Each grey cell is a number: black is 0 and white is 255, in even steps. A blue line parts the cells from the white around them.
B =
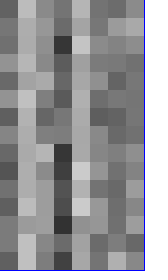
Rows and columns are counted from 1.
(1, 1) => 98
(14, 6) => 107
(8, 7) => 105
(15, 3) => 125
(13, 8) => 157
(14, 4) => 107
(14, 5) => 162
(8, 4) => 125
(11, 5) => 178
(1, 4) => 116
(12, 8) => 135
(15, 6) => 116
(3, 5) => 196
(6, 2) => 192
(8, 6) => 137
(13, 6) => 150
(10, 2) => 174
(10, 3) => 139
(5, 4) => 103
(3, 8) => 141
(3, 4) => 54
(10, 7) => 113
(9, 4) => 54
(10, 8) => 131
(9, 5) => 169
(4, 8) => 113
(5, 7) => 100
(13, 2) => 155
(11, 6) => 115
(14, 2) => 192
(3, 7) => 131
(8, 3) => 127
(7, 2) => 178
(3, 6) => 139
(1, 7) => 108

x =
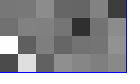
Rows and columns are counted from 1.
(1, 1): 119
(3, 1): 254
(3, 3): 126
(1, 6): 130
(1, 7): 60
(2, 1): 113
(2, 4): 117
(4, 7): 137
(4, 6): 127

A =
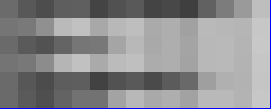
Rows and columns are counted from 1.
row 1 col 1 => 107
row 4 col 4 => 181
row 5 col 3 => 76
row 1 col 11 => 63
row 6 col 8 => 184
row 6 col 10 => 174
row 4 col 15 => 198
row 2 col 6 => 168
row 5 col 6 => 66
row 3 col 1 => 106
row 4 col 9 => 172
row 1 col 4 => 94
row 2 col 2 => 121
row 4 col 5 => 193
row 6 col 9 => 169
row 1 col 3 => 77
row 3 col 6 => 120
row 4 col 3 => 140
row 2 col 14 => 181
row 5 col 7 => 82
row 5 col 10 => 91
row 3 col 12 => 184
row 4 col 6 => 170
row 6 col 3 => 79
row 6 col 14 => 179
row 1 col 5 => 95
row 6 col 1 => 106
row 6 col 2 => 90

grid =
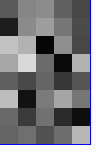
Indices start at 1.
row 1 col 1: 89
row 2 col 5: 75
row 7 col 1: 105
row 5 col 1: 95
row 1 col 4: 96
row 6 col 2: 18
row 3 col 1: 194
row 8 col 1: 100
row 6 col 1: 189
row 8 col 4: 109
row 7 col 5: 14
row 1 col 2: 134

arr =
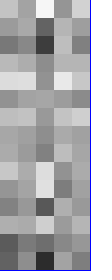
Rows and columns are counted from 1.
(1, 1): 195
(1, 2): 163
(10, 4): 146
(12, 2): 152
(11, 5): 161
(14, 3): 110
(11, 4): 125
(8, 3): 142
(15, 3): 44
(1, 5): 210
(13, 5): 181
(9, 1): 171
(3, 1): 120
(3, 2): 136
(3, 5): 128
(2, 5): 158
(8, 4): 170
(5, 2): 222
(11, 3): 224
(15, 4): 163
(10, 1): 199
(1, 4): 149
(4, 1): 185

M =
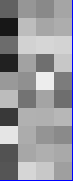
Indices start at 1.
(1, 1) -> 97
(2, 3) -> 166
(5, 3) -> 237
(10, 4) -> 159
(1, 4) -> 165
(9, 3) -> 175
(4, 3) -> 111
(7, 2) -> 177
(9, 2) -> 167
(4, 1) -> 33
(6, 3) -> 164
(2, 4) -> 173

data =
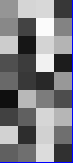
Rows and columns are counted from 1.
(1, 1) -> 149
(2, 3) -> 251
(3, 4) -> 180
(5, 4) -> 152
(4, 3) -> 241
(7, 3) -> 214
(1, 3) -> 216

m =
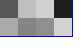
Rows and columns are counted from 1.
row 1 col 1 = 87
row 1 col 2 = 190
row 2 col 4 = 211

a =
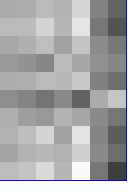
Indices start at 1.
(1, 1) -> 171
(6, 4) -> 137
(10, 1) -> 188
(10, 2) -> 195
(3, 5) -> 196
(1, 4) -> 180
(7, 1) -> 175
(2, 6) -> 119
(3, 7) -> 120
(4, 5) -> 167
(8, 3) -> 212
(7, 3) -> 152
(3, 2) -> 176
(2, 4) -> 182
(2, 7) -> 84
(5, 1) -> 174
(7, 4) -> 179
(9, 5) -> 207
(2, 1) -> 187
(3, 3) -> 190
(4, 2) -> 146
